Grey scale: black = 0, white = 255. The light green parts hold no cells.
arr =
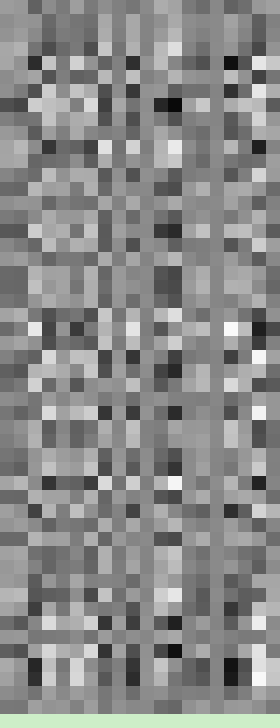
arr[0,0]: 156
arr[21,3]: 173
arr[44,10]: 147
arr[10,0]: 164
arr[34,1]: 182
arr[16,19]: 92
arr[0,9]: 118
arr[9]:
[153, 145, 91, 157, 127, 169, 134, 125, 131, 100, 140, 167, 144, 119, 109, 135, 85, 109, 174, 166]
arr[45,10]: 135
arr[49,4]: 137
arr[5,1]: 153
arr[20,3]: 151
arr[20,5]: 117
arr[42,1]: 186
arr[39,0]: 161
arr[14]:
[142, 149, 147, 103, 128, 116, 112, 166, 130, 169, 132, 144, 169, 141, 136, 138, 162, 138, 94, 129]
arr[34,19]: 133
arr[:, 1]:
[152, 149, 156, 177, 146, 153, 124, 69, 114, 145, 183, 169, 119, 102, 149, 115, 86, 122, 157, 103, 103, 110, 176, 129, 164, 109, 86, 121, 135, 99, 145, 137, 110, 96, 182, 103, 144, 156, 105, 166, 159, 149, 186, 152, 88, 152, 81, 150, 138, 133, 119]
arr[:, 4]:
[122, 128, 123, 106, 122, 126, 141, 185, 151, 127, 106, 113, 146, 162, 128, 151, 175, 144, 121, 162, 163, 156, 108, 148, 116, 152, 171, 152, 135, 161, 133, 139, 156, 163, 103, 162, 126, 123, 161, 113, 119, 124, 98, 119, 167, 124, 176, 119, 128, 137, 150]
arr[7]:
[79, 69, 205, 191, 185, 127, 217, 63, 167, 115, 141, 38, 9, 160, 200, 133, 172, 194, 185, 91]
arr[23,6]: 122
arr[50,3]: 147
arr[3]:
[167, 177, 116, 77, 106, 121, 78, 198, 116, 177, 130, 185, 222, 131, 110, 139, 148, 113, 72, 147]
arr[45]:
[150, 152, 119, 122, 124, 138, 115, 155, 128, 142, 135, 158, 168, 131, 121, 137, 128, 122, 123, 146]
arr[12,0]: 133
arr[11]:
[165, 169, 102, 109, 113, 141, 94, 173, 120, 147, 134, 183, 198, 124, 106, 138, 118, 107, 111, 158]
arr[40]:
[152, 159, 130, 101, 119, 124, 101, 175, 125, 164, 132, 162, 187, 135, 123, 138, 149, 125, 94, 140]
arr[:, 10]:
[138, 132, 132, 130, 147, 129, 146, 141, 144, 140, 126, 134, 144, 137, 132, 140, 138, 144, 132, 138, 136, 140, 130, 125, 129, 148, 141, 130, 139, 147, 129, 130, 140, 143, 126, 138, 144, 132, 138, 133, 132, 139, 132, 142, 147, 135, 145, 146, 148, 140, 137]
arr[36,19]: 181
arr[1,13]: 141
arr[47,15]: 133
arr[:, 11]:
[172, 144, 154, 185, 188, 140, 150, 38, 124, 167, 180, 183, 133, 85, 144, 114, 57, 137, 157, 84, 79, 105, 183, 85, 161, 128, 67, 88, 145, 108, 126, 116, 105, 90, 180, 85, 175, 155, 83, 175, 162, 170, 206, 185, 90, 158, 71, 197, 180, 143, 109]
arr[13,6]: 176
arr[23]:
[107, 129, 232, 69, 148, 58, 122, 179, 141, 228, 125, 85, 144, 173, 189, 140, 249, 188, 31, 74]
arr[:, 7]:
[142, 168, 172, 198, 98, 184, 79, 63, 81, 125, 225, 173, 89, 105, 166, 97, 90, 91, 171, 102, 109, 98, 199, 179, 194, 66, 79, 151, 122, 53, 175, 162, 96, 75, 218, 102, 107, 173, 102, 176, 175, 132, 195, 121, 52, 155, 51, 105, 87, 119, 120]
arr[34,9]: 207
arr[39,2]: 112
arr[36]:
[159, 144, 66, 180, 126, 191, 144, 107, 131, 67, 144, 175, 135, 109, 96, 134, 46, 94, 212, 181]

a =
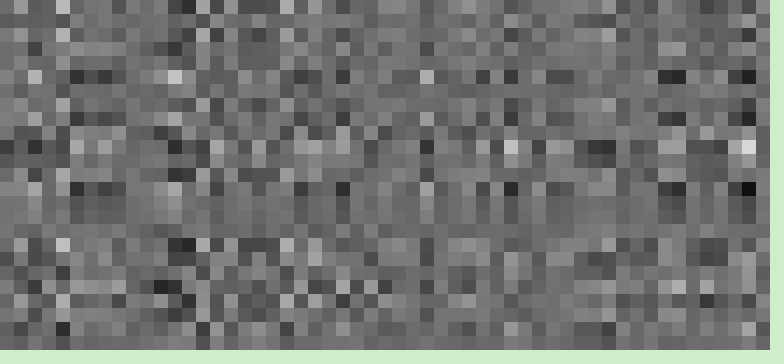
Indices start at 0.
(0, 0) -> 107
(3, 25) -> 92
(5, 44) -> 104
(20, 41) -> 129
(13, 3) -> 105
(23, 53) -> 163
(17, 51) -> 79
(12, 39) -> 121
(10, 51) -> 67
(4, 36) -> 95
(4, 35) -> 111
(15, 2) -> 128
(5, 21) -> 63
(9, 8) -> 143
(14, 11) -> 127
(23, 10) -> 107
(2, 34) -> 109
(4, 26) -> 102
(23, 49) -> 105
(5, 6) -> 79
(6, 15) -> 116
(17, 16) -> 146
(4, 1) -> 129
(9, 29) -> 106
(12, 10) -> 102
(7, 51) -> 105
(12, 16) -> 135
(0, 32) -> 129
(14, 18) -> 108
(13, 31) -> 89
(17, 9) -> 123
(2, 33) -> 137
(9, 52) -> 121
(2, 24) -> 76
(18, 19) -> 83
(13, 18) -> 85
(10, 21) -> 150
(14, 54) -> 113
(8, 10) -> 118

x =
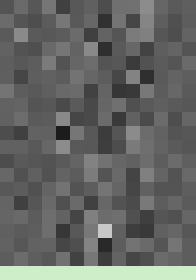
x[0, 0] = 84
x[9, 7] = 60
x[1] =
[107, 85, 78, 92, 119, 89, 103, 49, 116, 70, 133, 94, 80, 93]
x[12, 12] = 83
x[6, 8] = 54
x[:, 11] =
[102, 94, 86, 94, 91, 90, 92, 95, 107, 98, 99, 93, 100, 84, 93, 85, 96, 85, 107]
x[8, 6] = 74
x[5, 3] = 97
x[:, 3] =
[118, 92, 88, 105, 123, 97, 95, 87, 92, 97, 103, 83, 82, 100, 105, 110, 110, 99, 88]
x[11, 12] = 107
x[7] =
[98, 100, 84, 87, 74, 90, 73, 102, 112, 80, 90, 95, 90, 87]
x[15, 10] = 63
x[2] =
[90, 138, 90, 88, 92, 107, 64, 99, 85, 123, 128, 86, 78, 99]
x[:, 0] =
[84, 107, 90, 98, 94, 95, 116, 98, 97, 77, 97, 77, 103, 88, 100, 101, 96, 98, 93]
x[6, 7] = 100
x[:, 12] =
[90, 80, 78, 100, 85, 99, 103, 90, 78, 84, 90, 107, 83, 84, 102, 81, 102, 117, 101]
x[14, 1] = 64
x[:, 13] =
[95, 93, 99, 84, 106, 94, 90, 87, 102, 87, 86, 95, 105, 94, 91, 102, 87, 93, 93]
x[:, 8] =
[112, 116, 85, 90, 87, 71, 54, 112, 57, 85, 77, 102, 105, 101, 83, 111, 96, 93, 99]
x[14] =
[100, 64, 86, 105, 80, 106, 65, 103, 83, 75, 121, 93, 102, 91]
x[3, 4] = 118
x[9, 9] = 139
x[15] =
[101, 105, 92, 110, 98, 69, 128, 108, 111, 80, 63, 85, 81, 102]
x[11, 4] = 90
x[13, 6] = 93
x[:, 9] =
[113, 70, 123, 103, 59, 131, 57, 80, 97, 139, 122, 97, 68, 70, 75, 80, 62, 115, 70]
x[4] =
[94, 88, 93, 123, 83, 102, 109, 84, 87, 59, 82, 91, 85, 106]

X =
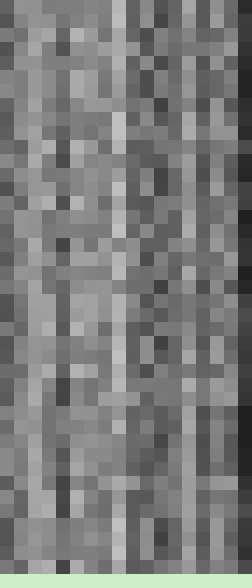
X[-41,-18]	98
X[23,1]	102
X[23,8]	166
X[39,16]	109
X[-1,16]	121
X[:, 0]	[98, 84, 123, 82, 94, 130, 136, 100, 89, 94, 109, 137, 105, 82, 125, 114, 98, 104, 89, 108, 118, 83, 82, 121, 84, 87, 108, 96, 91, 129, 107, 124, 137, 137, 92, 136, 120, 85, 84, 92, 121]
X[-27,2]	160
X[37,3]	141
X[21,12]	105
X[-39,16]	129
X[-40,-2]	101
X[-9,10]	92
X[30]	[107, 149, 145, 115, 128, 130, 136, 125, 177, 101, 125, 91, 96, 167, 87, 132, 107, 32]
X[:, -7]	[83, 70, 128, 123, 74, 128, 123, 65, 86, 124, 117, 89, 68, 69, 119, 121, 94, 96, 128, 118, 65, 116, 88, 122, 65, 88, 128, 119, 120, 91, 91, 71, 85, 101, 127, 118, 114, 76, 65, 86, 116]
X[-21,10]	110
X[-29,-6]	104
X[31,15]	129
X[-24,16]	119
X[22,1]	113
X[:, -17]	[146, 131, 113, 135, 145, 127, 126, 131, 140, 146, 100, 118, 141, 126, 100, 149, 148, 120, 128, 149, 132, 118, 113, 102, 130, 135, 109, 130, 138, 141, 149, 133, 124, 122, 137, 101, 100, 135, 133, 142, 100]
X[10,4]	86
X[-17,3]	146
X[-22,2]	146
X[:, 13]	[165, 148, 132, 119, 156, 143, 150, 130, 167, 171, 132, 156, 151, 142, 143, 161, 171, 143, 119, 168, 143, 119, 119, 137, 143, 165, 120, 171, 141, 161, 167, 150, 154, 160, 157, 156, 160, 155, 144, 164, 153]
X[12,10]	127
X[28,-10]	160
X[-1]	[121, 100, 165, 174, 68, 171, 130, 110, 166, 90, 97, 116, 129, 153, 104, 129, 121, 74]
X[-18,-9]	94
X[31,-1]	33
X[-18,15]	107
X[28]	[91, 138, 170, 119, 68, 138, 118, 156, 160, 147, 97, 120, 118, 141, 120, 145, 152, 53]
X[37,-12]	133
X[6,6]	155
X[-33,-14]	117
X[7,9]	114
